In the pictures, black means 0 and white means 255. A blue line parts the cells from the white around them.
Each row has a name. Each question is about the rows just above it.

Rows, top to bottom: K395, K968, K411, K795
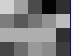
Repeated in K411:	[174]
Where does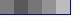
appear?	K968

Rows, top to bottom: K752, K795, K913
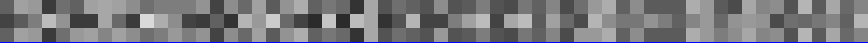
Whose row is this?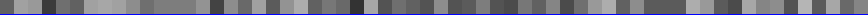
K752
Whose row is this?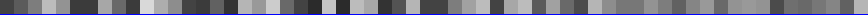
K795
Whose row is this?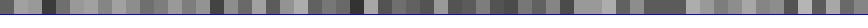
K913

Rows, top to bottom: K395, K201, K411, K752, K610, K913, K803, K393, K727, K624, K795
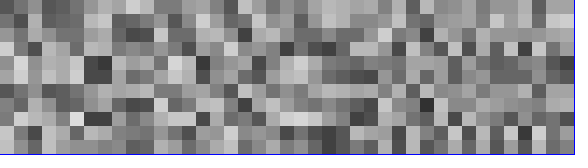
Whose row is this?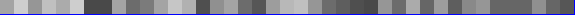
K913
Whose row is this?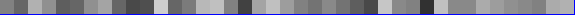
K393
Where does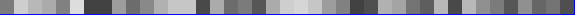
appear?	K727

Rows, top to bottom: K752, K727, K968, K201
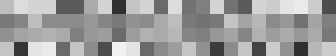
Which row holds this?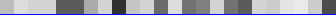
K752
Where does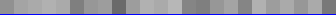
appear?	K968
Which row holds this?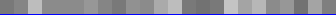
K727

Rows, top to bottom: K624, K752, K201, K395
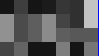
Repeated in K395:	[21]
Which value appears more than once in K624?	[21]
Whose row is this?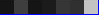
K624
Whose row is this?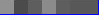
K201
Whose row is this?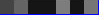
K395

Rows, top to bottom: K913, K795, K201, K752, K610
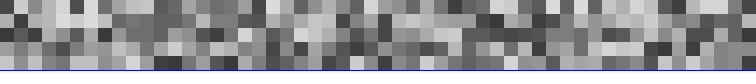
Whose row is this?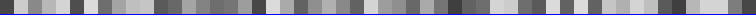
K913
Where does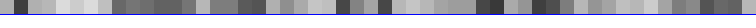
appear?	K795

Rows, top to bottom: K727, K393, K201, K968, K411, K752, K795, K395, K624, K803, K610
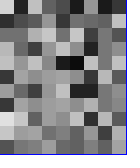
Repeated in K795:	[34]
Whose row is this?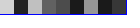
K727
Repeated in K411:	[192]

